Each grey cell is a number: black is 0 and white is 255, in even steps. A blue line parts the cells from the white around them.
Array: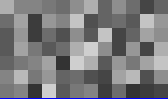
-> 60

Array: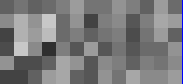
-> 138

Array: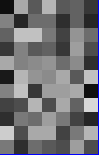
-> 158

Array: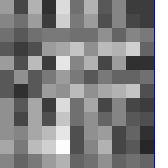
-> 112

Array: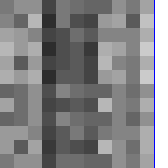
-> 121

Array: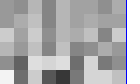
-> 213

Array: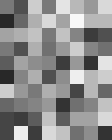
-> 141
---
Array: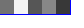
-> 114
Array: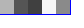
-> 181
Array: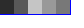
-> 44
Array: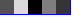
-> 82
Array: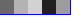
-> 104
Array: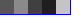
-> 86
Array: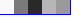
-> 249
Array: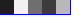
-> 30
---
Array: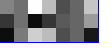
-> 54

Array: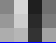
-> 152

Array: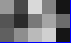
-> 84

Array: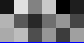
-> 180

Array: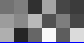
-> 156

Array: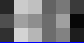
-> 79
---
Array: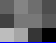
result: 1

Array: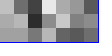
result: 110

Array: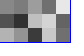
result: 112

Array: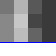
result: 58

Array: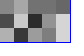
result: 213

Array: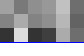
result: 110
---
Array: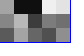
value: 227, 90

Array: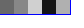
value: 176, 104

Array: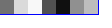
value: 189, 113

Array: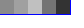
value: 51, 138

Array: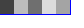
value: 164, 65

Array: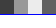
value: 97, 62
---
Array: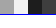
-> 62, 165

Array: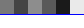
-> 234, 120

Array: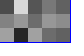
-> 97, 161

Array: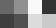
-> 52, 62

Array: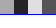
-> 85, 170

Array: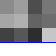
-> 119, 65
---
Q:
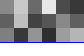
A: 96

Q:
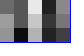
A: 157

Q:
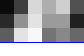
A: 41

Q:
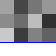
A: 139

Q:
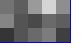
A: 133

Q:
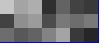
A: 66

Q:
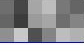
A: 101

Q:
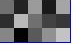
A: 45

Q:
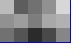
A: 145
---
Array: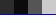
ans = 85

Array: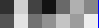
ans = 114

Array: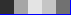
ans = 228

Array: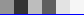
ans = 189

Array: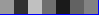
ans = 192

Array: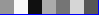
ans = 16
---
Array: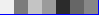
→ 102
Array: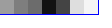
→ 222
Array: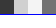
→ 244
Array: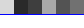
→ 83
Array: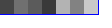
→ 130
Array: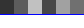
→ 161
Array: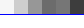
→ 118
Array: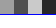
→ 202
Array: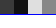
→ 223
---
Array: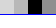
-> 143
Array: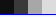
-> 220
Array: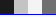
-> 112
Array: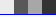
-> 51
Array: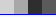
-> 90
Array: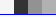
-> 177
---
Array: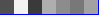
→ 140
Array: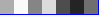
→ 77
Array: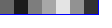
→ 228
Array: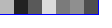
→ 123
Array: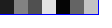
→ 5
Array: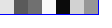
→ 11
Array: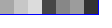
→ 135
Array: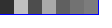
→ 96
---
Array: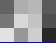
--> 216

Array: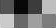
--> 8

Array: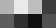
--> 233

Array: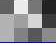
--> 159

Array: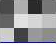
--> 225

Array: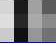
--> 39

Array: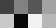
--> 129

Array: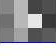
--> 184

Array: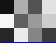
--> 95

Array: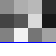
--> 86
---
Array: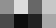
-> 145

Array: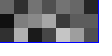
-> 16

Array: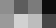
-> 142

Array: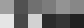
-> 159

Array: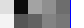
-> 223

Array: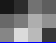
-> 104

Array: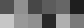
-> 82

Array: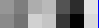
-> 150

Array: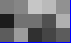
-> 28

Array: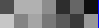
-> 78
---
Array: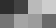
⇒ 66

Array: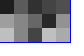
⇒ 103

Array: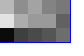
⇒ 154

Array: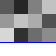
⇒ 194

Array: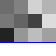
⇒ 100

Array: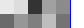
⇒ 51

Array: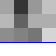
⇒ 98
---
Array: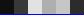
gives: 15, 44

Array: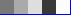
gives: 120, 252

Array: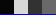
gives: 6, 105

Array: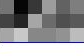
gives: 116, 188

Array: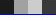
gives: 27, 57

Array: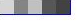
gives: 213, 66
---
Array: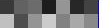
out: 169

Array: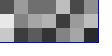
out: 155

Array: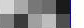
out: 189

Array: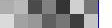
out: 62

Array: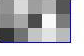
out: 248

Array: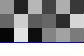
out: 44

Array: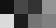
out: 116

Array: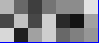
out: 19
